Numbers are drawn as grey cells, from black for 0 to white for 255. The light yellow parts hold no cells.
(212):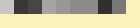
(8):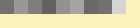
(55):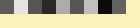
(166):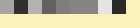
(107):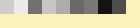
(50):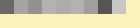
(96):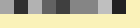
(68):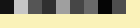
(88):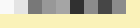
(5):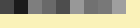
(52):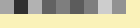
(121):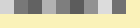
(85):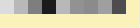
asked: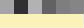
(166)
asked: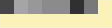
(212)
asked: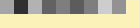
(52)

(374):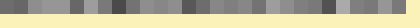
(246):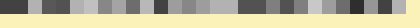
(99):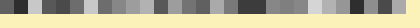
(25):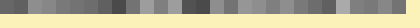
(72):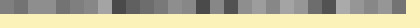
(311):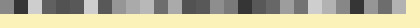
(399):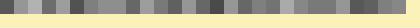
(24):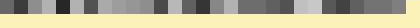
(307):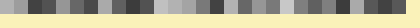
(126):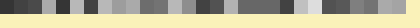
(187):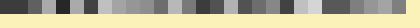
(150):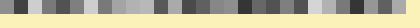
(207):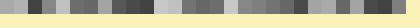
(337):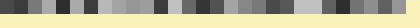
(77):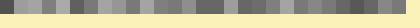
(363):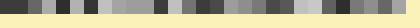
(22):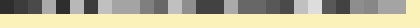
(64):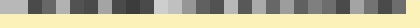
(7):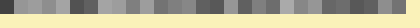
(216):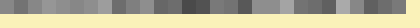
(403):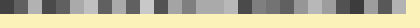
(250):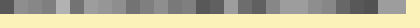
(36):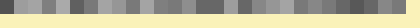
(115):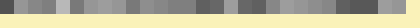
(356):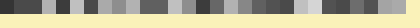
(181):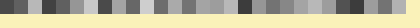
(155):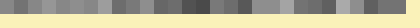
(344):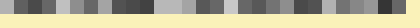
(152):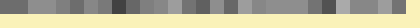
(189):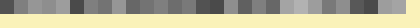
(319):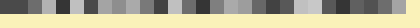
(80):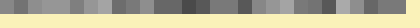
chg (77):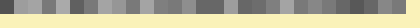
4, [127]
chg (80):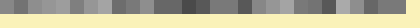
5, [150]
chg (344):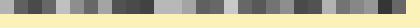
15, [88]

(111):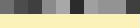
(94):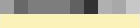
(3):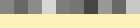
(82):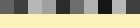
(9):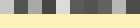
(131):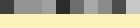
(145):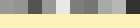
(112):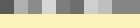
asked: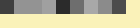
(131)
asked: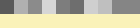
(112)
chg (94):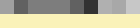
2, [104]
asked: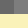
(94)
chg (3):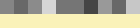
5, [125]
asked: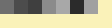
(111)
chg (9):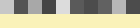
7, [83]

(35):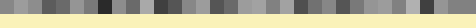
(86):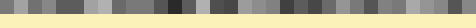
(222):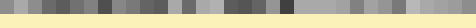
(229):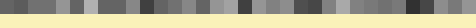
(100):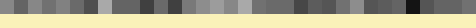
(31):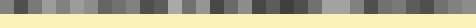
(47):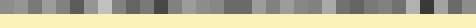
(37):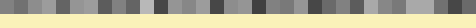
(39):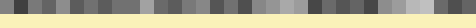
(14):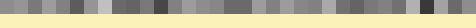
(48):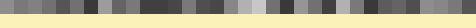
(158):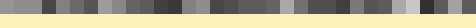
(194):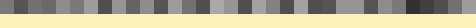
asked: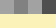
(35)
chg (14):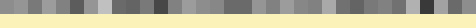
19, [156]

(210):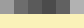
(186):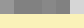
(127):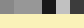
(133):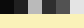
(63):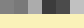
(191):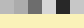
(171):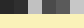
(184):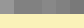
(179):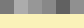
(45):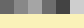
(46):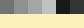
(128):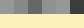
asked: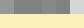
(186)
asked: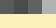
(210)
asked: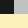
(127)
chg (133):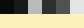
2, [32]
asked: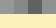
(179)

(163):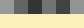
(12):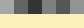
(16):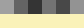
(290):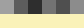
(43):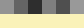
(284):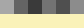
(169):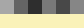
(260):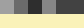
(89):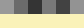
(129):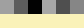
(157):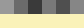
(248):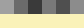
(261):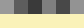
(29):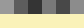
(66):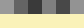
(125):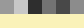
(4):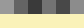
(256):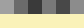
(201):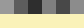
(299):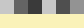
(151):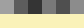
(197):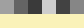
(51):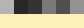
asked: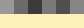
(157)
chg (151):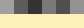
6, [140]
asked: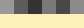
(29)
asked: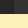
(51)
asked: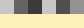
(299)

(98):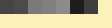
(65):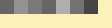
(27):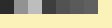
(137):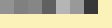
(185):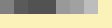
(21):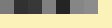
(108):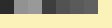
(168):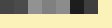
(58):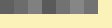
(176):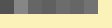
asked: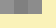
(168)
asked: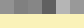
(137)

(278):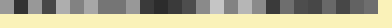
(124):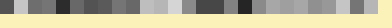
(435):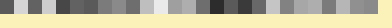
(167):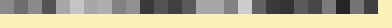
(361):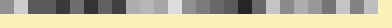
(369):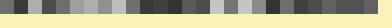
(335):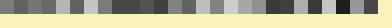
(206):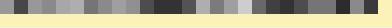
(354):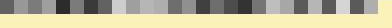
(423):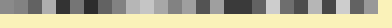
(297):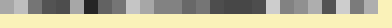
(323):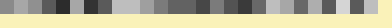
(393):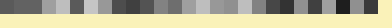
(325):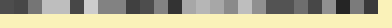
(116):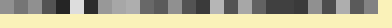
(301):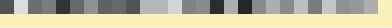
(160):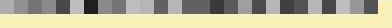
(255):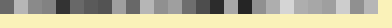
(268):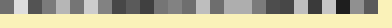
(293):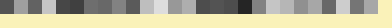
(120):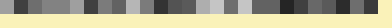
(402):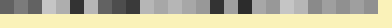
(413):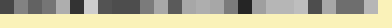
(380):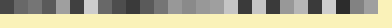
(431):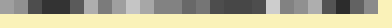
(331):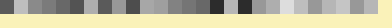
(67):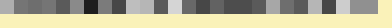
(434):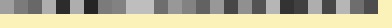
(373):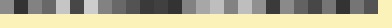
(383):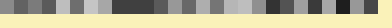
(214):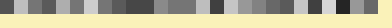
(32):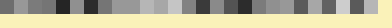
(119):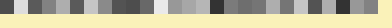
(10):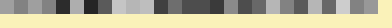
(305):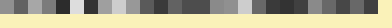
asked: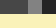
(124)
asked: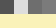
(301)
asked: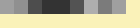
(206)
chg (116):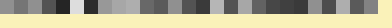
20, [64]
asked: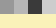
(380)
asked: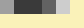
(423)
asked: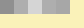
(255)

